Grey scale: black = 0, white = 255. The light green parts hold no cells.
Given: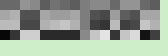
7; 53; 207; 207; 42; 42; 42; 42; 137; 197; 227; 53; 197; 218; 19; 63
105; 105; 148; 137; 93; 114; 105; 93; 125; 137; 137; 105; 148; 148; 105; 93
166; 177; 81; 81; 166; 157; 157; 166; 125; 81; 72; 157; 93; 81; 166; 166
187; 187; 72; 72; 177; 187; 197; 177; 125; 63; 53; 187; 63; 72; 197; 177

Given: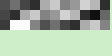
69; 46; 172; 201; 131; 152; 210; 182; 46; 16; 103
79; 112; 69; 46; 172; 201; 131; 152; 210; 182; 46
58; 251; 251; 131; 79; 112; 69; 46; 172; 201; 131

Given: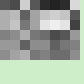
87; 75; 207; 87; 44; 34; 44; 217
129; 141; 174; 119; 109; 75; 87; 153
153; 153; 97; 141; 141; 97; 119; 129
141; 163; 174; 119; 129; 109; 109; 141
174; 186; 97; 163; 196; 207; 196; 87
174; 196; 119; 163; 228; 239; 228; 65

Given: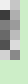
210; 137
126; 155
59; 175
105; 187
239; 198
81; 219

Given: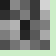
47; 78; 125; 57; 169
78; 116; 147; 106; 88
27; 137; 97; 57; 211
125; 158; 38; 88; 169
158; 179; 27; 106; 125

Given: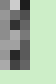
151; 39; 90
141; 49; 100
170; 67; 100
151; 110; 79
161; 161; 90
141; 170; 121
130; 204; 29

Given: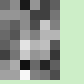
105; 85; 161; 128; 181; 181
117; 95; 140; 76; 200; 128
64; 117; 200; 149; 161; 54
95; 128; 227; 181; 191; 85
105; 140; 25; 149; 64; 95
149; 149; 140; 64; 64; 117
161; 161; 248; 128; 117; 76
140; 171; 16; 105; 35; 95
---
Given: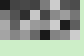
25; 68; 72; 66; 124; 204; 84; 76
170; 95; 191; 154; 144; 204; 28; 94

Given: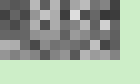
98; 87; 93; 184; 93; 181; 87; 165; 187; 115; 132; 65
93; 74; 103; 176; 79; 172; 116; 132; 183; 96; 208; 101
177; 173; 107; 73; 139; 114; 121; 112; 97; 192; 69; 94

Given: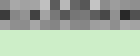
138; 168; 162; 164; 192; 92; 184; 102; 87; 196; 140; 157; 147; 143
160; 143; 141; 166; 140; 133; 162; 137; 134; 158; 161; 143; 169; 163

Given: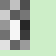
120; 193; 78
150; 246; 38
225; 100; 155

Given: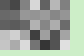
88; 71; 130; 215; 98; 183; 128
96; 91; 103; 178; 134; 173; 107
197; 171; 218; 116; 53; 83; 224

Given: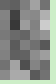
102; 96; 126; 162; 114
127; 56; 156; 130; 204
133; 91; 127; 112; 88
114; 163; 79; 132; 109

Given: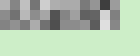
180; 133; 192; 117; 206; 174; 170; 171; 122; 149; 62; 156
131; 145; 124; 172; 113; 79; 140; 140; 148; 92; 223; 135

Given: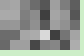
162; 166; 133; 108; 86; 159; 125; 94
149; 151; 122; 144; 89; 159; 145; 111
105; 159; 159; 71; 127; 134; 82; 173

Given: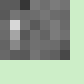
92; 91; 54; 121; 111; 123; 115
110; 215; 114; 90; 110; 123; 106
100; 136; 100; 112; 110; 108; 89
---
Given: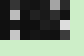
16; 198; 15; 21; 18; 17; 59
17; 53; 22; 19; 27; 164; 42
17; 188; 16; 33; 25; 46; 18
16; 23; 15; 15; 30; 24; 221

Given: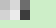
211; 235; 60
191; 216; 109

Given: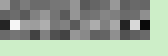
106; 117; 111; 66; 129; 80; 67; 150; 137; 97; 100; 143; 82; 96; 106
161; 102; 123; 107; 108; 118; 119; 149; 89; 101; 110; 152; 95; 105; 102
98; 108; 90; 129; 150; 116; 90; 149; 111; 116; 133; 127; 107; 110; 143
36; 246; 160; 157; 174; 120; 129; 90; 143; 172; 128; 169; 35; 216; 9

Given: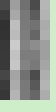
55; 180; 122; 103; 172
74; 158; 112; 75; 182
59; 168; 120; 92; 179
49; 190; 122; 114; 171
51; 187; 125; 102; 175
56; 203; 130; 141; 159
57; 194; 125; 125; 159
57; 198; 131; 121; 165
70; 164; 113; 76; 174
59; 171; 121; 89; 180

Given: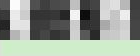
57; 181; 211; 58; 69; 52; 61; 208; 88; 41; 198; 201; 212; 69
86; 251; 213; 80; 63; 74; 78; 191; 56; 68; 213; 223; 184; 62
57; 234; 205; 51; 52; 55; 38; 242; 13; 52; 217; 197; 237; 65
37; 229; 227; 60; 61; 75; 79; 204; 47; 52; 169; 195; 207; 69

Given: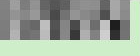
124; 178; 110; 116; 187; 78; 135; 56; 175; 129; 206; 47; 115
130; 158; 125; 146; 100; 86; 96; 138; 144; 142; 100; 167; 143
128; 147; 136; 152; 110; 74; 115; 148; 137; 128; 80; 165; 139
125; 168; 113; 104; 190; 83; 133; 74; 159; 109; 194; 30; 113
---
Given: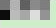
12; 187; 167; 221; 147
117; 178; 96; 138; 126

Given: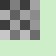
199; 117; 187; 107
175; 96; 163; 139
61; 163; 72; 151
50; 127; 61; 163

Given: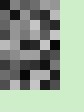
120; 140; 159; 159; 56; 78
109; 17; 149; 68; 38; 186
100; 149; 131; 197; 68; 38
68; 149; 120; 168; 90; 197
17; 131; 90; 109; 159; 149
78; 186; 68; 197; 27; 78
56; 100; 56; 47; 17; 120
186; 159; 27; 38; 197; 7
109; 90; 7; 177; 177; 27

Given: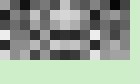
214; 141; 174; 67; 152; 67; 48; 57; 121; 226; 152; 162; 162
39; 141; 141; 185; 109; 205; 185; 195; 152; 39; 141; 174; 131
237; 121; 121; 48; 162; 39; 48; 39; 85; 237; 121; 67; 131
27; 131; 97; 195; 97; 205; 214; 205; 152; 27; 131; 152; 109
76; 109; 76; 162; 109; 162; 195; 174; 121; 67; 109; 76; 97
162; 85; 18; 97; 121; 76; 195; 109; 85; 131; 85; 6; 67

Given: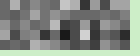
146; 105; 136; 105; 115; 185; 63; 75; 155; 63; 155; 136; 105
164; 75; 127; 136; 53; 105; 25; 75; 209; 53; 105; 85; 44
105; 94; 115; 164; 115; 146; 127; 105; 105; 105; 115; 105; 127
105; 176; 105; 136; 115; 105; 197; 176; 53; 155; 75; 164; 164
94; 105; 94; 176; 155; 136; 105; 75; 94; 63; 146; 115; 85

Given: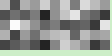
134; 251; 196; 145; 100; 124; 79; 91; 100; 57; 228
187; 79; 177; 155; 207; 145; 207; 124; 218; 187; 155
177; 68; 155; 112; 167; 187; 196; 100; 187; 155; 167
68; 91; 112; 79; 35; 134; 207; 177; 145; 57; 100
79; 112; 91; 124; 35; 145; 196; 228; 124; 100; 57

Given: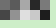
70; 146; 223; 201; 29
111; 91; 168; 40; 122
